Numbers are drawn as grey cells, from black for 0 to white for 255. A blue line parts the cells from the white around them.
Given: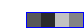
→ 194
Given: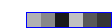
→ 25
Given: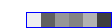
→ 151
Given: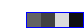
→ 219
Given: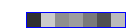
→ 143
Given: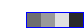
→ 224
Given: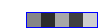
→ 168
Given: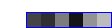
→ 124
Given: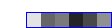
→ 122
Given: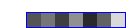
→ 63
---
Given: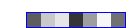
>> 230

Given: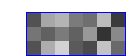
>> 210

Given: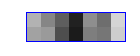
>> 78

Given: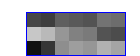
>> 142

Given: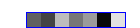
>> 189

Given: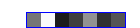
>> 28

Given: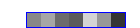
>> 107

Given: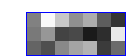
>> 137

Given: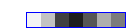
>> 65
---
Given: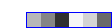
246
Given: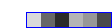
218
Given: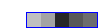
192
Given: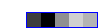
208
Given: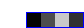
201
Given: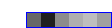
190
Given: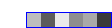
234
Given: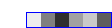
237
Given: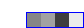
235
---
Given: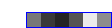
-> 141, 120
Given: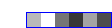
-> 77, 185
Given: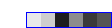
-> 85, 233
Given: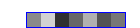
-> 119, 138
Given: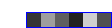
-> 81, 53
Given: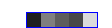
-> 219, 31
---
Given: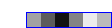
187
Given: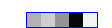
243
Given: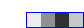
200
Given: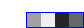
103
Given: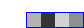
143
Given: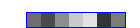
124
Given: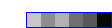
8
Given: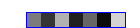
211
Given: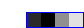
225
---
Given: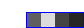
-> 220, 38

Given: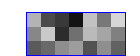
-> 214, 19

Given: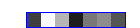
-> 250, 29

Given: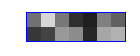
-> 214, 31

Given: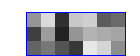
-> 231, 34

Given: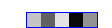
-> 227, 9

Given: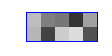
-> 220, 52

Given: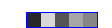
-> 216, 40

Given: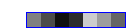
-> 205, 15

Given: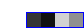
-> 210, 18
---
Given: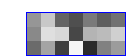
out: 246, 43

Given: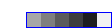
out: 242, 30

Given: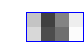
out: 252, 64

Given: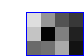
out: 222, 3

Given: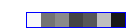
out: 248, 25

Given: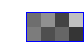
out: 192, 53

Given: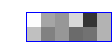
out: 253, 52
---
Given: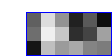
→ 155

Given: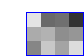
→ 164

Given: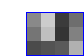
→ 90

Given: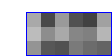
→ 81

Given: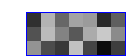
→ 56

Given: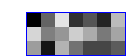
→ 179
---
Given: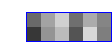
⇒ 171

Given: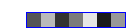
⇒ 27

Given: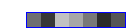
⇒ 43

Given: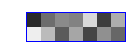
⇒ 61

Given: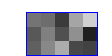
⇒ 165

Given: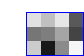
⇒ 231

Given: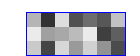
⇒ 87
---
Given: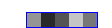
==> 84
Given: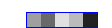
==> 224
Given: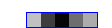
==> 6
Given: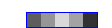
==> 216
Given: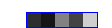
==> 130
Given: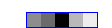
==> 3
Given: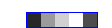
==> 209
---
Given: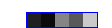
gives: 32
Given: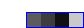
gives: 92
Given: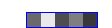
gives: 106
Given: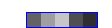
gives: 99
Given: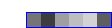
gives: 117
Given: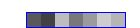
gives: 89
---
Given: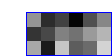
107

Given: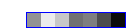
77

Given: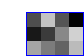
99

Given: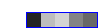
132

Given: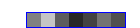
115

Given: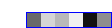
17

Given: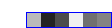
112
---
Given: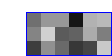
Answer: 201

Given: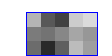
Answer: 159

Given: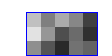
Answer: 100

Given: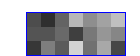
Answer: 71

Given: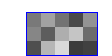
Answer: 65

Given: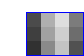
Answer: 81
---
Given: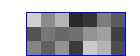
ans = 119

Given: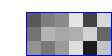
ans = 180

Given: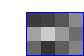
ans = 203

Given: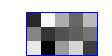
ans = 53

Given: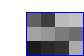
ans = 150

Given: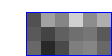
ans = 68

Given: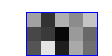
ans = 58

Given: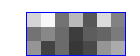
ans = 136

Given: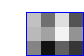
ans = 162
